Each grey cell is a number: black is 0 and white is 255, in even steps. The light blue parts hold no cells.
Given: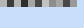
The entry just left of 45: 181
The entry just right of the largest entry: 141

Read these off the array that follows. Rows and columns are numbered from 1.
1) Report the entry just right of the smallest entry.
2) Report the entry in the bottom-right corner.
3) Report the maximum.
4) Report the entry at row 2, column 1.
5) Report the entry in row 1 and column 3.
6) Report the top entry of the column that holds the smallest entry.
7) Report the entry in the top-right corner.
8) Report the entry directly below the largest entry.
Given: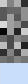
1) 160
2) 116
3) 217
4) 88
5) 173
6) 203
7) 47
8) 7
